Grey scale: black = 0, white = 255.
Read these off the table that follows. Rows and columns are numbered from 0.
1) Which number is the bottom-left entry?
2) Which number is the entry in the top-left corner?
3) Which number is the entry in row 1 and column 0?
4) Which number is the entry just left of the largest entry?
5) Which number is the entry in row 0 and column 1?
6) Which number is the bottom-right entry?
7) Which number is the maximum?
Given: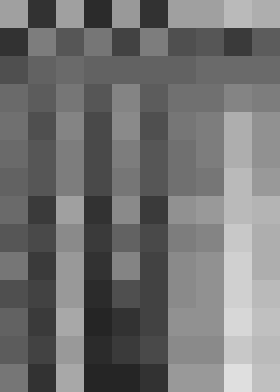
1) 118
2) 160
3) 50
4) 153
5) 50
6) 192
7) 223

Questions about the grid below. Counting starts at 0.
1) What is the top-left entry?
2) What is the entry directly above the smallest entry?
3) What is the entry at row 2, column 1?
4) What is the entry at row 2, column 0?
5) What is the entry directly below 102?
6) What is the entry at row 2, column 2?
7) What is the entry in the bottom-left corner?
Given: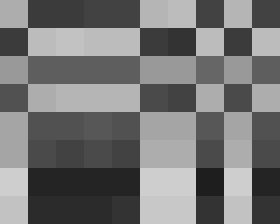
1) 173
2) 74
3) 94
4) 153
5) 173
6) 94
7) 194

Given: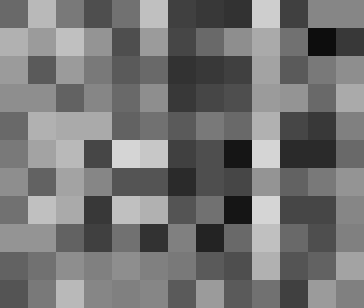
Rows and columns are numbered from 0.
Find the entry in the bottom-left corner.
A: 84
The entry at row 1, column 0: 177
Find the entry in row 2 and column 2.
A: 155
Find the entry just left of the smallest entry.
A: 113
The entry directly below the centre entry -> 42
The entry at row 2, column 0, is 155
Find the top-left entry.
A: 105
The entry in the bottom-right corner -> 128
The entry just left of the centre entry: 199
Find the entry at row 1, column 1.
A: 155
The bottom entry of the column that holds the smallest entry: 155
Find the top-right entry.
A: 134
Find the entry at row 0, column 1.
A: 185
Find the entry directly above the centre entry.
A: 90
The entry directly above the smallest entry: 134
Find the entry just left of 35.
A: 128
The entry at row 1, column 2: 192
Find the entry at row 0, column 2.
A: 121
